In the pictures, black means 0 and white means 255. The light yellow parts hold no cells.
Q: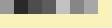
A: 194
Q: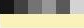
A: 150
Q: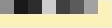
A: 64
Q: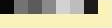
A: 210
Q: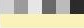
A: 105
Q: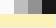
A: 190
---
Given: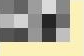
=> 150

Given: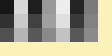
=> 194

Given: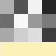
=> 207

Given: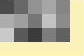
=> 59

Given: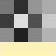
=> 32

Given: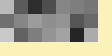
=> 163

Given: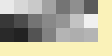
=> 180

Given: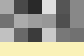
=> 201

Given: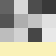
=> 210

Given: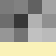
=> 116
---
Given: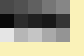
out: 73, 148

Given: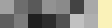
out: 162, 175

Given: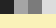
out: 35, 220

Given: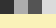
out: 49, 219

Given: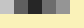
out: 197, 149

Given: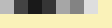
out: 187, 222

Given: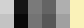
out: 210, 160

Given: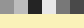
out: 148, 73
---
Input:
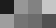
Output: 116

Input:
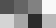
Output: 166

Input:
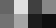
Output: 165

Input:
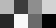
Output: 248

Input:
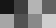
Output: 82

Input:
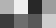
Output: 110

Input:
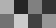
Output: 203

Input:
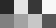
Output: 163
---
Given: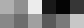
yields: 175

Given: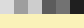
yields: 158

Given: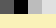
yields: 88

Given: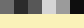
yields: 109

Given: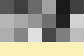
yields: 189

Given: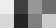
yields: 203

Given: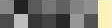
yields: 143
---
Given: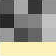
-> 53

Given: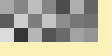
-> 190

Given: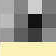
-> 206

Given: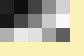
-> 66

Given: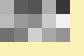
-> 84

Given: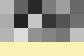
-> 41

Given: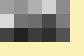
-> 175

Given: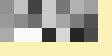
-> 67

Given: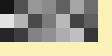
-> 152
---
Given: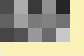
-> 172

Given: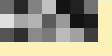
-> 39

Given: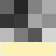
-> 38

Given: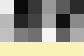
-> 10

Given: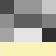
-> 150

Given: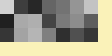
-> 62

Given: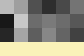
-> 159
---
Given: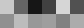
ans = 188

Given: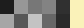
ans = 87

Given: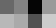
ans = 170

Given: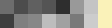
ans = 127

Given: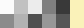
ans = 178

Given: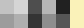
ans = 175
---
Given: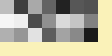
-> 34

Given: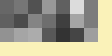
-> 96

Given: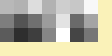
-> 206

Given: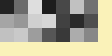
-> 72

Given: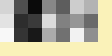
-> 93

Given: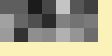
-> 196

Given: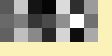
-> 219

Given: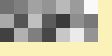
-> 185

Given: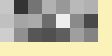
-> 152

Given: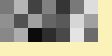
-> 53
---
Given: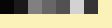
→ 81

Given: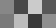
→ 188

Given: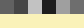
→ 29

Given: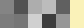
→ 208

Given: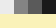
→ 132

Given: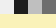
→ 29

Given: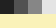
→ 81

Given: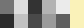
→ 73

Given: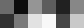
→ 248

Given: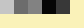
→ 130
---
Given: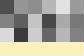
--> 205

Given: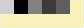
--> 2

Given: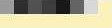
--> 60

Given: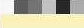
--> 115

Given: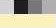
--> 211

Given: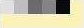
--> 189

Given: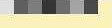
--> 53
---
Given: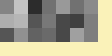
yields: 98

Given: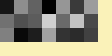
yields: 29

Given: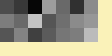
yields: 64

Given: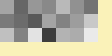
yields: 227

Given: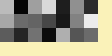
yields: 114

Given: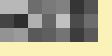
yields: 89
